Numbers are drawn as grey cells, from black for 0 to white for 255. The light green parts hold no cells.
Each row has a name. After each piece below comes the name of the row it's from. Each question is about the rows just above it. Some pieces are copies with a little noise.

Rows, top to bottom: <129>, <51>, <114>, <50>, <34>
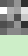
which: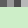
<114>
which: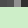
<50>

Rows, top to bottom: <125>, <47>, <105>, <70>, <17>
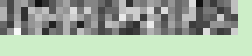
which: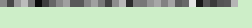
<125>
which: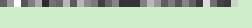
<17>
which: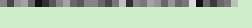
<125>

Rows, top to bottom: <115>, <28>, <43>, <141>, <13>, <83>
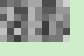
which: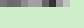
<115>

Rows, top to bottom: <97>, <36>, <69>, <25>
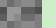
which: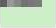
<69>
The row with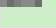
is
<97>
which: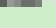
<69>
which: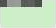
<36>

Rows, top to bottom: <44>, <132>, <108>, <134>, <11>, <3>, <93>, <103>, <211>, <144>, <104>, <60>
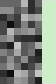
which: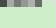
<11>
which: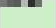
<44>
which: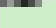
<144>
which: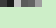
<93>
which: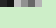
<104>

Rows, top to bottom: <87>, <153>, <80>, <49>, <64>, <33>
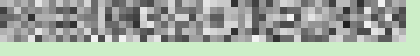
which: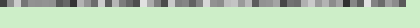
<153>

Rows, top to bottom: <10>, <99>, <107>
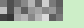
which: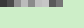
<107>
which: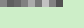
<10>
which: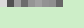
<99>

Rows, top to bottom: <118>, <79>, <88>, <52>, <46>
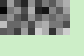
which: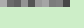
<52>
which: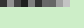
<118>

